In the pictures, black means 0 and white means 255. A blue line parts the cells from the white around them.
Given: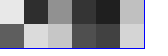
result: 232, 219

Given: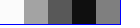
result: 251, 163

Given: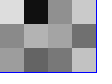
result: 221, 202

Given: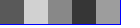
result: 209, 157

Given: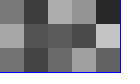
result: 195, 174

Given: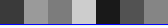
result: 203, 153

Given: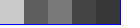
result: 201, 121
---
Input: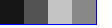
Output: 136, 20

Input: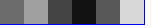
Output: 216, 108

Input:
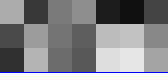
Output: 68, 49

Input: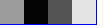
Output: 228, 156

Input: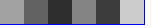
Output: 204, 162

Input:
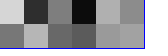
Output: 140, 119

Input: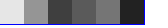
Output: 34, 230

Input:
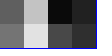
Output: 33, 116

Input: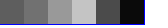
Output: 10, 94
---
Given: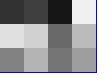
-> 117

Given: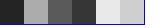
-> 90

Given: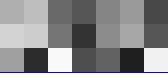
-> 249

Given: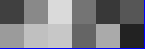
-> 199

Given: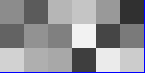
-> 168

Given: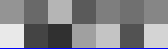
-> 48
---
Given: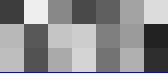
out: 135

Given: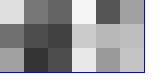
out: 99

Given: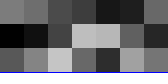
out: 75

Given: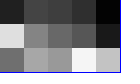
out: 62

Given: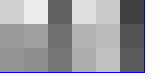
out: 97

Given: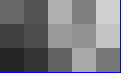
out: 175

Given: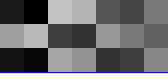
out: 191

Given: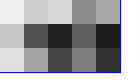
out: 215
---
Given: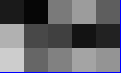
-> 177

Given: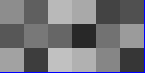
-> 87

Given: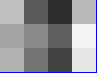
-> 163

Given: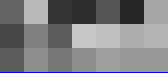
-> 71

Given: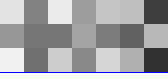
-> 150

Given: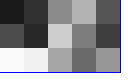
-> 76

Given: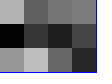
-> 2
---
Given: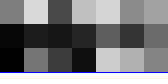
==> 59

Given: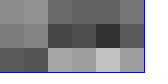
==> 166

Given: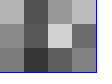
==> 95

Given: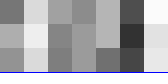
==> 126

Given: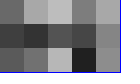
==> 183

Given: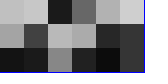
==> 135

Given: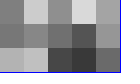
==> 71

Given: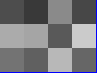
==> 184
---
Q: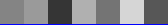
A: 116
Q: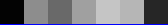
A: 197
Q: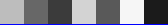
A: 89
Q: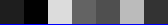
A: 79
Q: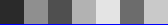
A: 228
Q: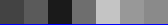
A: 196
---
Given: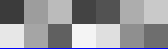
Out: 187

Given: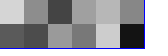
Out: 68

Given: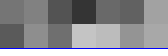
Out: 83

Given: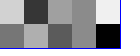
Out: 160

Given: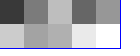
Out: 190

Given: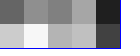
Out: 128

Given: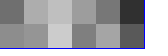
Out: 191
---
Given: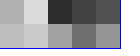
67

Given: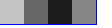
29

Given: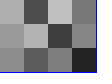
192

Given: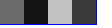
194

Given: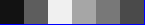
120

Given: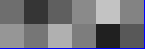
195
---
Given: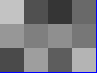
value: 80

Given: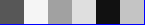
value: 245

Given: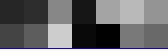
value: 45

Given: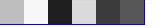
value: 247

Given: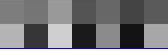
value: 117

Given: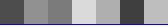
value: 145

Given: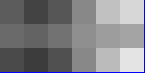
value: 67

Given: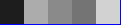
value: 172
